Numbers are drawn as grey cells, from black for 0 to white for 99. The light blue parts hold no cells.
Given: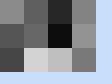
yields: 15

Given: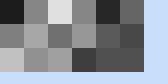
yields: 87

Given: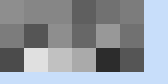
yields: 52

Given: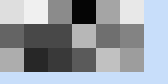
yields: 54

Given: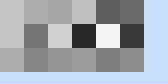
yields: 64

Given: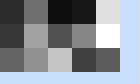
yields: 5

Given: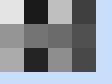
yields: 74
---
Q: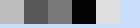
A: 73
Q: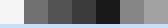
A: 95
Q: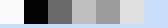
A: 97
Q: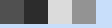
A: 31
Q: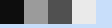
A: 5
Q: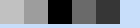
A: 75
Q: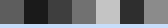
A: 36
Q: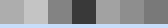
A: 67
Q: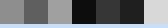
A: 55
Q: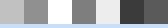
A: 75
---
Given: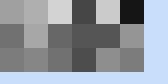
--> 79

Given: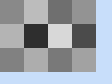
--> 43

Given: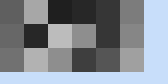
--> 21

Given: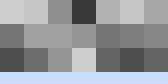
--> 77

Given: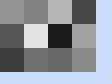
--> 70

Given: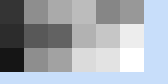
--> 52

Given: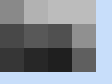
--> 73
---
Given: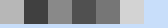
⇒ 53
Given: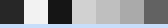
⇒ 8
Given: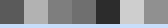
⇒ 49
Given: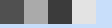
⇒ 23
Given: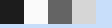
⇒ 39
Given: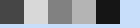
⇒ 50
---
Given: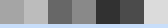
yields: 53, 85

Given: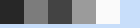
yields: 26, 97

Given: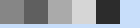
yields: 66, 83

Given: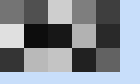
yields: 9, 87

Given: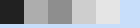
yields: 55, 89

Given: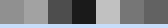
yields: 10, 75

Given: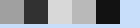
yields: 84, 84

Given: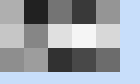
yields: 87, 95

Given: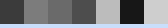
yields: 30, 80

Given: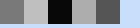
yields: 3, 74
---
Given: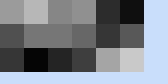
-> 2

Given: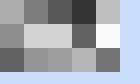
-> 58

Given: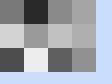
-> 92

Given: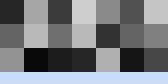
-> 4

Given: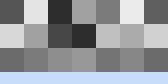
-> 48

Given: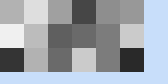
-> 69
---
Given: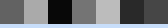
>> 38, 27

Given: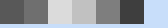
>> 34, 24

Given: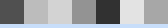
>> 31, 65

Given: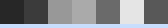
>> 15, 34

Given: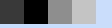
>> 22, 76

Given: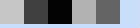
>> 77, 39

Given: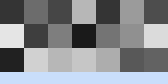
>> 20, 38
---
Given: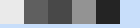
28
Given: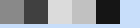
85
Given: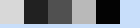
31
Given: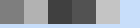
25
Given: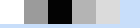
1
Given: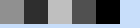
74
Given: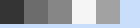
52
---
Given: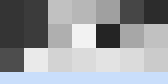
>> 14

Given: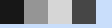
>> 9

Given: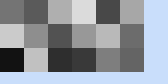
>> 7

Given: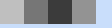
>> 23

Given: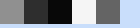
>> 3

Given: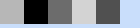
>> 0
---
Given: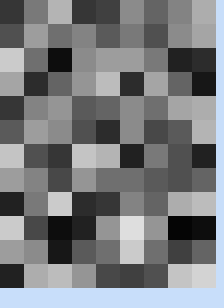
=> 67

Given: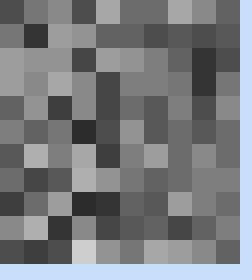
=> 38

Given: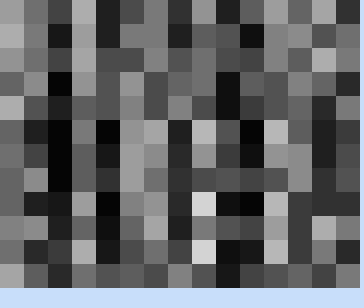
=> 19

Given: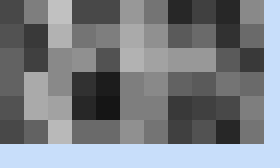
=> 53

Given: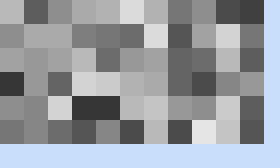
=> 25

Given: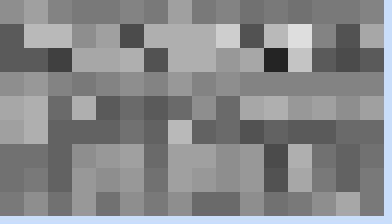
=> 51

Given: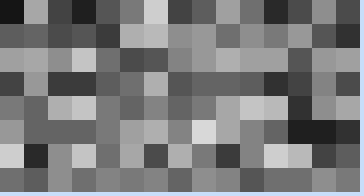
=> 29
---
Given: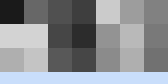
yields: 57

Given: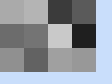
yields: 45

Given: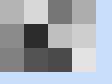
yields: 17

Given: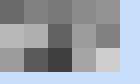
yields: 38

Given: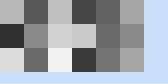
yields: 78

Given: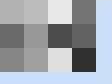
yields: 59

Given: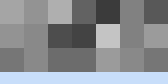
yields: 76

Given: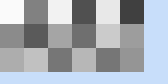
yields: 43

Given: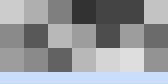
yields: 30

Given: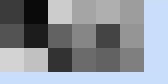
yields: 52
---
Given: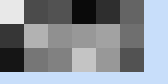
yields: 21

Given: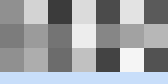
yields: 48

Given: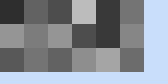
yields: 58

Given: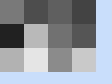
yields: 13

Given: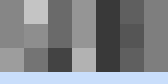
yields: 52

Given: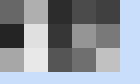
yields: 14
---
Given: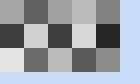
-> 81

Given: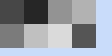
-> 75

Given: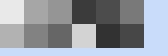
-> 51

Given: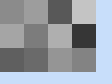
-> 48

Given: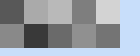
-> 22

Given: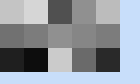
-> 48

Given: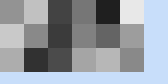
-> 53

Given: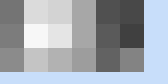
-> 96

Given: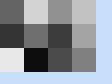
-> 43
